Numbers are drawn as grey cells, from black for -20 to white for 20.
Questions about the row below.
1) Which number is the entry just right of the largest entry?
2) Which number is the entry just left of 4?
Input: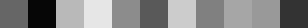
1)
2
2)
6

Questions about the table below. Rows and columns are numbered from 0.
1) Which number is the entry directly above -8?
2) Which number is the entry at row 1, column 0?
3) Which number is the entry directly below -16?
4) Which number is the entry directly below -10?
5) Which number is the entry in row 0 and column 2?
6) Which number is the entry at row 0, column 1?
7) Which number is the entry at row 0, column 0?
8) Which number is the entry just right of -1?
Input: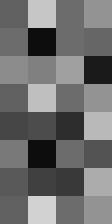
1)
10
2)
-3
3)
3
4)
13
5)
-3
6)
11
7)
-5
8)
-18
